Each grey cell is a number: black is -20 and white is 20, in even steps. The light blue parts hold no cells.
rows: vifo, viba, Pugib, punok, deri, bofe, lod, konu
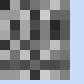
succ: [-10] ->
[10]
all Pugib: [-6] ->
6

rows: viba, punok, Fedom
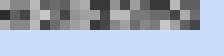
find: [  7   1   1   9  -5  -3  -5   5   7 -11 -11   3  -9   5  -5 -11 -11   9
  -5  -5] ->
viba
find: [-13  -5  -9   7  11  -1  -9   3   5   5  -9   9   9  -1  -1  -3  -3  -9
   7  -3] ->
punok
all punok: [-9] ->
2 6 10 17

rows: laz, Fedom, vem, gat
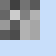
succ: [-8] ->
[8]
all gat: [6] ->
3
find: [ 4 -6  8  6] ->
vem
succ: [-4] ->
[12]

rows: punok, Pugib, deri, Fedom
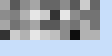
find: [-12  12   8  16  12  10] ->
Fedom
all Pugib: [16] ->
3 6
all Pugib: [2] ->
0 7
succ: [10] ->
[2]
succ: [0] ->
[8]
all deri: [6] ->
0 3

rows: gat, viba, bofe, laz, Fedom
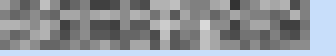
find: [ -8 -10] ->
bofe
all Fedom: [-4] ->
4 5 12 18 24 26
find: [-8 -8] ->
bofe
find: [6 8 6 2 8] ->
viba
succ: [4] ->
[-10]
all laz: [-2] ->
2 5 7 14 19 24 25

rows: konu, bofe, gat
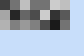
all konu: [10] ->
2 6
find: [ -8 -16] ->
gat
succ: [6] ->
[-14]
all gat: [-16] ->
5

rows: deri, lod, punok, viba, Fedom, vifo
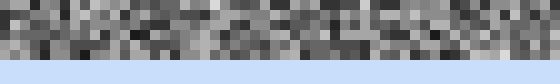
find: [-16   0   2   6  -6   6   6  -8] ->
vifo
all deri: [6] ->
1 2 10 12 26 29 31 44 51 54
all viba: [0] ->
1 7 11 16 18 21 24 26 31 42 52 53
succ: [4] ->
[8]
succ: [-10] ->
[0]
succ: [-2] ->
[-6]
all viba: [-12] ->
10 22 33 39 40

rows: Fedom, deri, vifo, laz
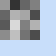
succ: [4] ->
[-12]
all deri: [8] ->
1
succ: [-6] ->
[14]
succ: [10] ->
[-2]
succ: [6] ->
[-8]

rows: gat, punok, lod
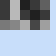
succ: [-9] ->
[5]
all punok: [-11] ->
0 2 4
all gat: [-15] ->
2
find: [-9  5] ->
lod

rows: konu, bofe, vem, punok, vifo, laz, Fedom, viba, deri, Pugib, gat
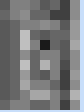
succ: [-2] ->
[-6]
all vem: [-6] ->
0 6
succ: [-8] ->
[2]

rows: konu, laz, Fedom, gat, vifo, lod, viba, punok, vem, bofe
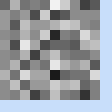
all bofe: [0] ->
1 6 9
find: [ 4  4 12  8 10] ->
vem
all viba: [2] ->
0 3

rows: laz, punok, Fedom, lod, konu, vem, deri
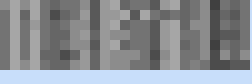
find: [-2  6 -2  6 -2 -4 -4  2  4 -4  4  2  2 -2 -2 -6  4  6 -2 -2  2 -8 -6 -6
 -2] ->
lod
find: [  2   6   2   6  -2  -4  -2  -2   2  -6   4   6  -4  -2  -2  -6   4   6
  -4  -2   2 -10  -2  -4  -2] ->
laz
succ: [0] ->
[-2]

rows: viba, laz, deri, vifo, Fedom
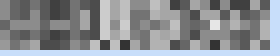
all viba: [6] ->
11 16 19 25
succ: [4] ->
[-2]
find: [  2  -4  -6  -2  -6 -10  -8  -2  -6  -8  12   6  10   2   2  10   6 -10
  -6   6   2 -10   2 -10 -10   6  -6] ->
viba
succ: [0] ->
[-2]
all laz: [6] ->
8 11 16 17 20 21 23

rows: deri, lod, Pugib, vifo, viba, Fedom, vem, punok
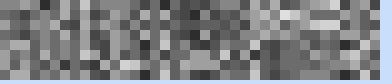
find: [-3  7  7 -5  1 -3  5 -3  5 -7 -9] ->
punok
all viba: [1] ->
0 4 6 12 18 22 30 37
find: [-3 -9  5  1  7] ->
Pugib
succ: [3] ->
[1]
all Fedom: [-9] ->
10 14 16 23 27
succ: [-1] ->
[1]
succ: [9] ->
[1]

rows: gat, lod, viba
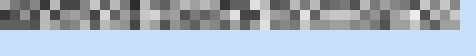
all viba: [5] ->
5 11 15 23 25 33 34 39 40 44 45
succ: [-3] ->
[-1]
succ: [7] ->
[-1]

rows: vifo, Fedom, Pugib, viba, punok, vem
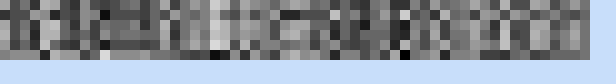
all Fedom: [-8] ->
1 2 6 11 12 13 16 23 25 30 31 32 39 41 50 53 57
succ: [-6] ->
[-8]

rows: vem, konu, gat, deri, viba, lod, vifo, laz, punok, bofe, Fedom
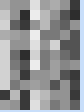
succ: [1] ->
[3]
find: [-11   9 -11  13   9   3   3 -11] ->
bofe
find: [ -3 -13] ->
lod
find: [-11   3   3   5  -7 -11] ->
laz
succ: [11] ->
[3]

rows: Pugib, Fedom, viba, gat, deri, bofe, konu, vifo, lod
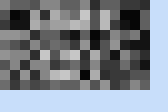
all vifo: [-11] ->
11 12
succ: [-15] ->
[-17]
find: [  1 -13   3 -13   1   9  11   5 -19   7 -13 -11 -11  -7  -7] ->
vifo
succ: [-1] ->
[-17]
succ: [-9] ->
[-7]

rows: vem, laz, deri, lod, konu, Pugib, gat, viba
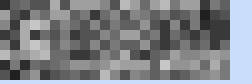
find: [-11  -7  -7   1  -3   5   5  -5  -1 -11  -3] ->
lod
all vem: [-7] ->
3 4 6 11
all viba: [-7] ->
0 5 8 12 17
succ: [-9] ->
[-7]

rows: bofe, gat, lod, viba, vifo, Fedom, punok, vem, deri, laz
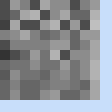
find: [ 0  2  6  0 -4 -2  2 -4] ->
viba
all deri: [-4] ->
0 2 3 8
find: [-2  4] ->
punok
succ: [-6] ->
[2]

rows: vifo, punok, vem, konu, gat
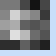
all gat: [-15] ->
4
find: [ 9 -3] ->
konu
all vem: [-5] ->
2 4

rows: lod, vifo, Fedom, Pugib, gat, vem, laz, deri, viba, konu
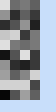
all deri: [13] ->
3
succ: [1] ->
[13]
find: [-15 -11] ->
laz
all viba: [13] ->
0 1 2

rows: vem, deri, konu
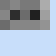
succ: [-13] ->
[-3]
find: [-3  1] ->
konu
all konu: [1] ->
1 2 3
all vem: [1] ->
1
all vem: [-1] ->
0 2 3
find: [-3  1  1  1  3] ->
konu
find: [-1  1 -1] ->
vem

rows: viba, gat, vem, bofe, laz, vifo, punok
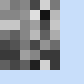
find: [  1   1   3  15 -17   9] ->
gat
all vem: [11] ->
0 1 5
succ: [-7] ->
[-1]
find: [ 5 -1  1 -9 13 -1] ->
viba
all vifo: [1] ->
3
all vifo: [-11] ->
0 1 4 5
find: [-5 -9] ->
punok

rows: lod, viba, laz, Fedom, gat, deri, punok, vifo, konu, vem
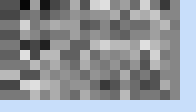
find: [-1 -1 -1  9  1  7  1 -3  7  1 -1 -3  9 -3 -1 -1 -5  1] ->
vem
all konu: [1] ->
6 12 17
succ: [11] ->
[1]
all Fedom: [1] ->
3 10 13 14 16 17

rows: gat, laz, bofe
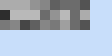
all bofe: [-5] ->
3
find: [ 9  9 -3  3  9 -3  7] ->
laz
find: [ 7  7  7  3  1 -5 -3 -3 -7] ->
gat
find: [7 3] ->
gat
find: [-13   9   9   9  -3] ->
laz
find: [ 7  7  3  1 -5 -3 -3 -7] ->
gat
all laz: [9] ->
1 2 3 6

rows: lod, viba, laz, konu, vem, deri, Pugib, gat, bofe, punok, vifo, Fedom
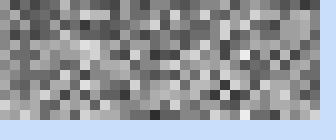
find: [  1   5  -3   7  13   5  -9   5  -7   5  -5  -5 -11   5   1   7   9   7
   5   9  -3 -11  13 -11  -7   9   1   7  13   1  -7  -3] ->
punok
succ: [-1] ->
[5]
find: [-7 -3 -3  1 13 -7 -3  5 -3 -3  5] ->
konu
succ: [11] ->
[1]
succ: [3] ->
[7]

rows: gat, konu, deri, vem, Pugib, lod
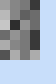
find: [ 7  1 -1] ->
Pugib
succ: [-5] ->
[-3]
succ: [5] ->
[1]
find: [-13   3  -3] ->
deri

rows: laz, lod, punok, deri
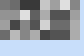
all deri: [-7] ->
5 6
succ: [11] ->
[5]
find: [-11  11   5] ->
laz
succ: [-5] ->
[7]
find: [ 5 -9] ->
punok

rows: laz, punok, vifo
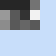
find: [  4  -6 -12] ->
punok
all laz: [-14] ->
0 1 2
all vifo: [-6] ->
1 3
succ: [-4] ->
[-6]
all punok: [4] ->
0

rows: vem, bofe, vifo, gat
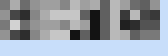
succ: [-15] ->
[-13]
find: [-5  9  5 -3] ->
vem
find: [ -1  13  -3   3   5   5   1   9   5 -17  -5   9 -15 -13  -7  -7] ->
vifo
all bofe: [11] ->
5 6 7
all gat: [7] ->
4 12

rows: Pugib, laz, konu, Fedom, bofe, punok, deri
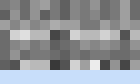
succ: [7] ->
[5]
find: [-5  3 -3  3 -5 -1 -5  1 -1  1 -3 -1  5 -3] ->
laz
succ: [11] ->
[9]
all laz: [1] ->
7 9

